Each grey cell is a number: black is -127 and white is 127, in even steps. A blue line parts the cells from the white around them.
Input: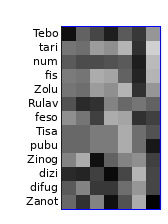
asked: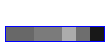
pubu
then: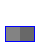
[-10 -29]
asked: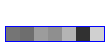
tari
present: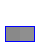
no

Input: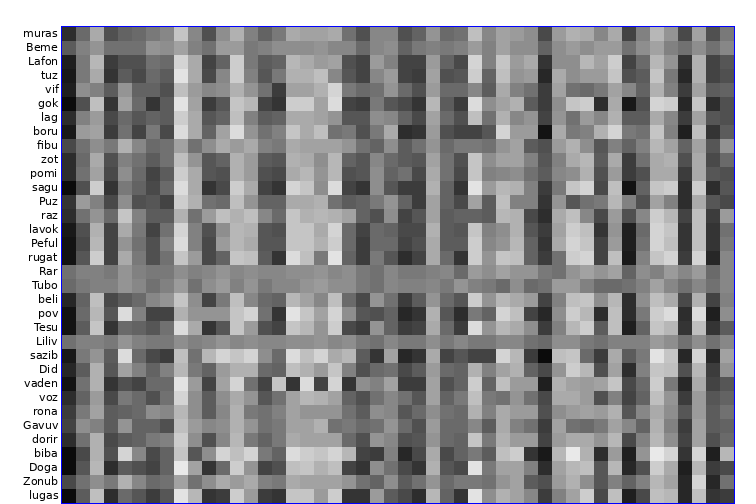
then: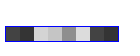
[ 14 -41]
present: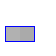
yes
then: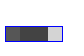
[ 55 -67]
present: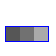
no

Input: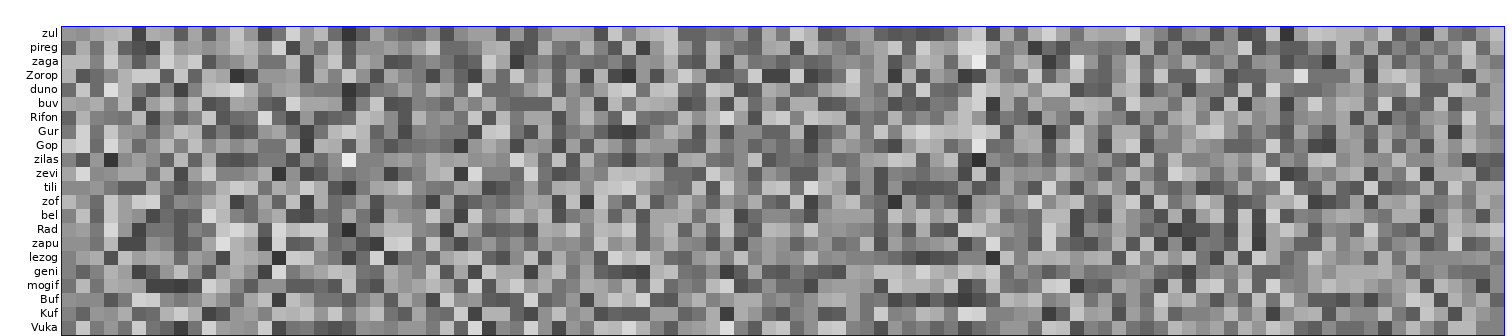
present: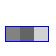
yes
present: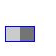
yes
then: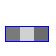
[-27  44]

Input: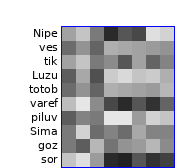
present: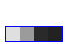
yes
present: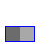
yes
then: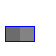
[-19  40]
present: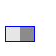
yes
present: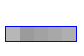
no
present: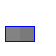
yes
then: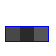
[-77 -27]

